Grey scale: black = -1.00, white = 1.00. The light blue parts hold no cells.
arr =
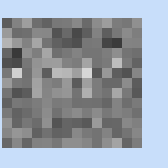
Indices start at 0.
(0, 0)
-0.28
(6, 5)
-0.03
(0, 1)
0.02
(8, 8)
-0.11
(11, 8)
-0.05
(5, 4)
-0.27
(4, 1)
-0.42
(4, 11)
0.48
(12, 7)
0.11
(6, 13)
-0.28
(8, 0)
-0.24
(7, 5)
0.14
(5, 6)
0.43
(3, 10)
-0.02
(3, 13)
-0.13
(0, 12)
-0.07
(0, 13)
0.13
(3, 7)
0.03
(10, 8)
-0.30
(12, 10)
0.11
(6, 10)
-0.18
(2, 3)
0.30
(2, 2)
0.02
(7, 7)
-0.10
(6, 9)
-0.03
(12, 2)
-0.21
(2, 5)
-0.24
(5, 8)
0.68
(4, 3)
0.15
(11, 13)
0.06
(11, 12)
-0.09
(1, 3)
0.07
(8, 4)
0.06
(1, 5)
-0.35
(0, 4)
-0.23
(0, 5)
-0.06
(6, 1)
-0.06

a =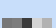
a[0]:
-0.07
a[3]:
0.66
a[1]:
-0.02
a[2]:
-0.54

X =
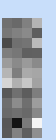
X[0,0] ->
-0.12
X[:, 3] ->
[0.41, -0.26, 0.47, -0.24, 0.08, 0.30, 0.27, -0.01, 0.23, 0.07, 0.92, 0.12]
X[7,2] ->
-0.27
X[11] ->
[-0.30, 0.02, -0.26, 0.12]
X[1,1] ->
0.01
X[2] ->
[-0.42, -0.12, -0.09, 0.47]
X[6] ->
[0.67, 0.38, 0.56, 0.27]
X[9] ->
[-0.17, -0.12, -0.18, 0.07]
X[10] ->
[-0.32, -0.85, -0.04, 0.92]
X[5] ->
[0.42, -0.01, 0.33, 0.30]
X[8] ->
[-0.14, 0.10, -0.13, 0.23]

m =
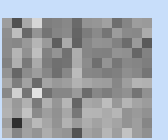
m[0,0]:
0.23
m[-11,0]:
0.11
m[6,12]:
0.24
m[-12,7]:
-0.17
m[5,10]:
-0.03
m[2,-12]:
0.42
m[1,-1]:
0.34
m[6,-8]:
0.40
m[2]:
[0.09, 0.06, 0.20, 0.42, 0.21, -0.26, 0.33, -0.23, 0.06, 0.15, 0.14, 0.02, -0.15, 0.21, -0.30]
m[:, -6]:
[0.18, 0.08, 0.15, 0.01, -0.13, 0.04, 0.25, 0.06, 0.28, 0.41, 0.27, 0.21]
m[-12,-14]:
-0.37
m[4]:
[0.01, 0.37, -0.05, 0.33, -0.02, -0.12, -0.10, 0.34, 0.10, -0.13, 0.16, -0.07, 0.07, 0.04, -0.01]
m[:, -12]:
[0.68, 0.16, 0.42, 0.50, 0.33, 0.23, -0.17, 0.77, -0.04, 0.08, 0.45, 0.16]
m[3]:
[0.09, 0.42, 0.14, 0.50, 0.02, 0.16, -0.11, 0.36, 0.05, 0.01, 0.00, 0.15, 0.13, -0.20, 0.02]
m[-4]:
[0.37, 0.20, 0.39, -0.04, 0.38, 0.18, 0.43, -0.21, 0.32, 0.28, 0.48, 0.19, 0.42, 0.29, 0.22]
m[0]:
[0.23, -0.37, 0.32, 0.68, -0.01, 0.02, 0.07, -0.17, 0.15, 0.18, 0.26, -0.14, 0.04, 0.23, 0.21]
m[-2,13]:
0.24
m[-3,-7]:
0.42
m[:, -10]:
[0.02, 0.04, -0.26, 0.16, -0.12, -0.13, 0.19, 0.05, 0.18, 0.14, 0.15, 0.21]
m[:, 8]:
[0.15, -0.03, 0.06, 0.05, 0.10, 0.06, 0.31, -0.16, 0.32, 0.42, 0.36, 0.28]
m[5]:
[0.15, -0.20, 0.10, 0.23, 0.06, -0.13, 0.07, 0.47, 0.06, 0.04, -0.03, 0.00, 0.12, 0.07, -0.08]
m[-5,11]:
0.08
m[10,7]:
0.21
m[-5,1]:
0.63
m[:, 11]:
[-0.14, 0.22, 0.02, 0.15, -0.07, 0.00, 0.06, 0.08, 0.19, 0.43, 0.29, 0.24]
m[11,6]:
0.16
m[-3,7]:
-0.07

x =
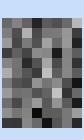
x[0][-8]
-0.18
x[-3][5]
0.16
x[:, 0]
[-0.18, -0.01, 0.20, -0.51, 0.04, 0.35, -0.06, 0.21, -0.13, 0.12, -0.56]
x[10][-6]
0.06
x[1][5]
-0.04
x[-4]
[0.21, -0.13, -0.10, -0.35, -0.22, 0.52, -0.59, -0.18]
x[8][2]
-0.04
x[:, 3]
[-0.71, -0.42, -0.36, 0.09, -0.35, -0.54, 0.15, -0.35, 0.20, -0.92, -0.18]
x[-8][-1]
-0.27
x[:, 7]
[0.44, -0.52, -0.73, -0.27, -0.61, -0.28, -0.84, -0.18, -0.80, 0.23, -0.69]
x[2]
[0.20, -0.44, -0.04, -0.36, 0.27, -0.17, 0.19, -0.73]
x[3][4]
0.06
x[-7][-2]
0.04
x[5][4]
0.50
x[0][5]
-0.37
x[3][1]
-0.24
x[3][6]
0.03
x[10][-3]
-0.33
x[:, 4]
[-0.28, -0.06, 0.27, 0.06, 0.30, 0.50, -0.08, -0.22, -0.31, -0.28, -0.86]
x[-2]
[0.12, -0.08, 0.03, -0.92, -0.28, -0.27, -0.06, 0.23]

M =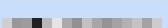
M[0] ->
0.62
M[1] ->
0.19
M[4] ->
0.44
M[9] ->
0.31
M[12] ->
0.40
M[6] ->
0.33
